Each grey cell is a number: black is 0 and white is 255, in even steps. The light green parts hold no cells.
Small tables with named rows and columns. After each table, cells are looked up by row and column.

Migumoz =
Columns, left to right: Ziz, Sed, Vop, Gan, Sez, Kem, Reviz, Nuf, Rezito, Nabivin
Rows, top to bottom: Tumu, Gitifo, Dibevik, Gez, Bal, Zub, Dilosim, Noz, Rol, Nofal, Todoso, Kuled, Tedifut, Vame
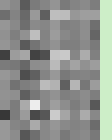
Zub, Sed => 156
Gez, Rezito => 142
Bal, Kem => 146
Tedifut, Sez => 136
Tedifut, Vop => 128
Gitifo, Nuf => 151
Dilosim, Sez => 143
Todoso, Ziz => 144
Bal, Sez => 133
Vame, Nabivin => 121
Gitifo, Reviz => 188
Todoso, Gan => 237
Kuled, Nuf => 134
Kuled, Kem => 203
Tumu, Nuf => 132
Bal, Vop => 90
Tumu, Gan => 123
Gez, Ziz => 145
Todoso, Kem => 158

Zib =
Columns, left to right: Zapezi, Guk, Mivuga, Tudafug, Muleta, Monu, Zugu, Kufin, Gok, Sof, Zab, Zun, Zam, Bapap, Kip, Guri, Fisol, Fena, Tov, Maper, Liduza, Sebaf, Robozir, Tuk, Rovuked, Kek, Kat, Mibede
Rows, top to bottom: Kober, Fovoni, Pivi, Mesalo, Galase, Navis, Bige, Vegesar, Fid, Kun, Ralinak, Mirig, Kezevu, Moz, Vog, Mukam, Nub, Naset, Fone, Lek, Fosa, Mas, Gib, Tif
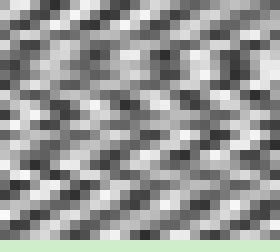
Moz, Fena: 206
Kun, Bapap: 154
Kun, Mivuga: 104
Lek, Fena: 217
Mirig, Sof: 204
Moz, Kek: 243
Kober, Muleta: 81
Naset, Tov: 151
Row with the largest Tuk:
Fosa

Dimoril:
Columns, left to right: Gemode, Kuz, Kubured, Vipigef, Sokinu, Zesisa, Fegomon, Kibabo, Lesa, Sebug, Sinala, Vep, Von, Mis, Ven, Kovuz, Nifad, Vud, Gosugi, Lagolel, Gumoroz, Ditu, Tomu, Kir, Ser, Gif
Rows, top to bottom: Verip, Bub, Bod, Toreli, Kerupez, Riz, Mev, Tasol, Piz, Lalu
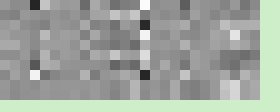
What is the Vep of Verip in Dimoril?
112
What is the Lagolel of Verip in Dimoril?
152
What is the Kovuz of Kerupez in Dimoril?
151
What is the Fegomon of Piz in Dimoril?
150
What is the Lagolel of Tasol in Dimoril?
147
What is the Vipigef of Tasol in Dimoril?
242
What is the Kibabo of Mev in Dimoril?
147
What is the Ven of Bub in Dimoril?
125

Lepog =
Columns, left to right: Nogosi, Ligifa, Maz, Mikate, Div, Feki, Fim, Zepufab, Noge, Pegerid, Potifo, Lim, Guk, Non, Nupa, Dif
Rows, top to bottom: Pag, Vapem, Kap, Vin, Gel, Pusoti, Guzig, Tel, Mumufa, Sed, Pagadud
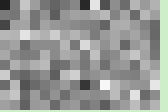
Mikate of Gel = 139
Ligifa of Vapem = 118
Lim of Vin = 167
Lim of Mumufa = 187
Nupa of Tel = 158
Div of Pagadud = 157
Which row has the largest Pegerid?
Pag

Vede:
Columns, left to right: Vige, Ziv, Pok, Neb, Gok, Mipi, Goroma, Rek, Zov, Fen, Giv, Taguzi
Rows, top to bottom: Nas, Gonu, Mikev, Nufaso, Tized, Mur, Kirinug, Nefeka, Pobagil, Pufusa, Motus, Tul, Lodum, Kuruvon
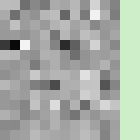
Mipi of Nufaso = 118
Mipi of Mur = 174
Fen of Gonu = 241
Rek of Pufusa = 163
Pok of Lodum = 159
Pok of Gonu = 156
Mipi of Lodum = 177
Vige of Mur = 187
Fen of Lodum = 162
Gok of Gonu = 182
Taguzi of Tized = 136
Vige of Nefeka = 144
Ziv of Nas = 187
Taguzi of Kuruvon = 162
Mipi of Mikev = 179
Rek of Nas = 183
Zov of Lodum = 182
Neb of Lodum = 175
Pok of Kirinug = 158

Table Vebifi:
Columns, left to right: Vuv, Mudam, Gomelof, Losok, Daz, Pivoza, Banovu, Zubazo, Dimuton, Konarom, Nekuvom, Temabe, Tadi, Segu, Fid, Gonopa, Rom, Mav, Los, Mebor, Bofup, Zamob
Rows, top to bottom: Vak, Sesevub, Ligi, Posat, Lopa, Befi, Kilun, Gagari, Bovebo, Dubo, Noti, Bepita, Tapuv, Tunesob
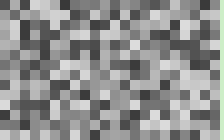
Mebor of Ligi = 193
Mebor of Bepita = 91
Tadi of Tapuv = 75
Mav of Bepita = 161
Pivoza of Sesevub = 209
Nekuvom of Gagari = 127
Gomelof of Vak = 71
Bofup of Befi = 96
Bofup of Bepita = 78

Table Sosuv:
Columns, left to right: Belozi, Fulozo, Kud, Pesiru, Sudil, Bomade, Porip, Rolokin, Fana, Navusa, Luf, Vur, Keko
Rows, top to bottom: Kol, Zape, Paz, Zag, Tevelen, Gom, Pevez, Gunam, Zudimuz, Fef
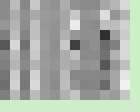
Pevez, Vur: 150
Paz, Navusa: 139
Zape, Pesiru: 169
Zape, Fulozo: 171
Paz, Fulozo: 180
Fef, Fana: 143
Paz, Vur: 188
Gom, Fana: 138
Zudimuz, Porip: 189

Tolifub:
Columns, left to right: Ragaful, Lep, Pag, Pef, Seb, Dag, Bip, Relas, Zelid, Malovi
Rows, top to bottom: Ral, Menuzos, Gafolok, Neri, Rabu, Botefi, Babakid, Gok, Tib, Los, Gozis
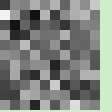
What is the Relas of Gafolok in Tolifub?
99
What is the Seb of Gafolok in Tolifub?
104
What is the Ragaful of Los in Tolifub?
64
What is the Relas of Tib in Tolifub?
87
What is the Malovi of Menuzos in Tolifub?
120
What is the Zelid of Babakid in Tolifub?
149
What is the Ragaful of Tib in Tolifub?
66
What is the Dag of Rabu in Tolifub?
145
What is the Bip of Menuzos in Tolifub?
140
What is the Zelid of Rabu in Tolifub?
101
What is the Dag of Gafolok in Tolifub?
87
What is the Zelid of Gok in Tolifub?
176
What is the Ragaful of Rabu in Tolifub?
102
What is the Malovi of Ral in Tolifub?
200
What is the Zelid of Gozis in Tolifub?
141

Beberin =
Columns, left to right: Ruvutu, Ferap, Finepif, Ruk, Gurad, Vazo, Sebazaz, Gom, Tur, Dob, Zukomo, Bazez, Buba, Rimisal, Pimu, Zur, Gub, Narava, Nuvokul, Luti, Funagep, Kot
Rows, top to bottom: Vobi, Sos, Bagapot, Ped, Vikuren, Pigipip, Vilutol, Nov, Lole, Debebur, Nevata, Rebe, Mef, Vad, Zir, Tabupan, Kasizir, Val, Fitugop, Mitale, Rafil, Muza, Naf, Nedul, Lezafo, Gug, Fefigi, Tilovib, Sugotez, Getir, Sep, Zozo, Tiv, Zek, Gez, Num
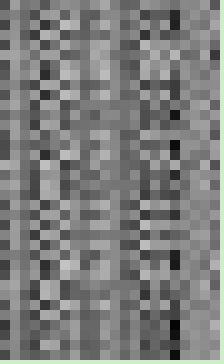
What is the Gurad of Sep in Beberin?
54
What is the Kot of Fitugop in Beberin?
102
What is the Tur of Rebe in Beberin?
109
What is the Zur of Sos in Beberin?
92
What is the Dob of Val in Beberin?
96
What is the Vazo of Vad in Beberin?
127
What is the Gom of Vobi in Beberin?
138
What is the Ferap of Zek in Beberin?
140
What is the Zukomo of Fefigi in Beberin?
172

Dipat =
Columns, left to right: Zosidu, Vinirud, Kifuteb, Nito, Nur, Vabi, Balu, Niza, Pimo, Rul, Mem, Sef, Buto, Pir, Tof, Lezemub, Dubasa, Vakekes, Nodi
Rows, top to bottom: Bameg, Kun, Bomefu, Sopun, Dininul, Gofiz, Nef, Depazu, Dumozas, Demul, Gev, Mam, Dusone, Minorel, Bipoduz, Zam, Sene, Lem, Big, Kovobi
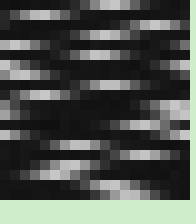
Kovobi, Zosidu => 21
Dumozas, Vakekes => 20
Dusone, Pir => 178
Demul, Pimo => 28
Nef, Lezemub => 44
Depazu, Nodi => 78
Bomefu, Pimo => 20
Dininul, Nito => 116
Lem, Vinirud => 33
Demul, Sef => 21
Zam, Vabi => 18
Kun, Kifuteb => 135
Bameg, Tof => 50
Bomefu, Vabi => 18
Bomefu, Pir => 106
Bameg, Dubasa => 22
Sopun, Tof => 32
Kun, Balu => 95

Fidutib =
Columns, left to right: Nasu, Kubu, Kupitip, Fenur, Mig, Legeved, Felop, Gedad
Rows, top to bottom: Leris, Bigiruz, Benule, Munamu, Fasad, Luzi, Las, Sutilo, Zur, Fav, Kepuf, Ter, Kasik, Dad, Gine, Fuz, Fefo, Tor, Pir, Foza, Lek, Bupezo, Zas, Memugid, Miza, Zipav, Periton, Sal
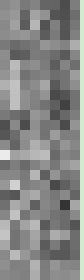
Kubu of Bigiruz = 152
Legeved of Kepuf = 95
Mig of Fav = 147
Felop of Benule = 86
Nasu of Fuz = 235
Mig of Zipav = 103
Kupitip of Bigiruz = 100
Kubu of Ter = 109
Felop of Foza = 137
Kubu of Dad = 108
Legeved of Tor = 148

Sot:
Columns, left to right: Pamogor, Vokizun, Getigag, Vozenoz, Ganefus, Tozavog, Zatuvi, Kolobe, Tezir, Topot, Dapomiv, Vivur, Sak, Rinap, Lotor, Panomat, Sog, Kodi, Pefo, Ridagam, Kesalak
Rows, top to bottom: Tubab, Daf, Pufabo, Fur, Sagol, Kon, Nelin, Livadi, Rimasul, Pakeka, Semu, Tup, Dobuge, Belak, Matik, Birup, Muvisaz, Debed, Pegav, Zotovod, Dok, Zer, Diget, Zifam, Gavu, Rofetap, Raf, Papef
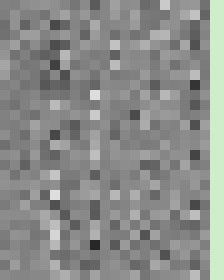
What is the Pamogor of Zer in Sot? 140
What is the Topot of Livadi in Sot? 117
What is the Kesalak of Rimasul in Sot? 127
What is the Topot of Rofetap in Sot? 121
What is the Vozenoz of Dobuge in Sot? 162
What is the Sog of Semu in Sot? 140
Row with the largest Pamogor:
Nelin

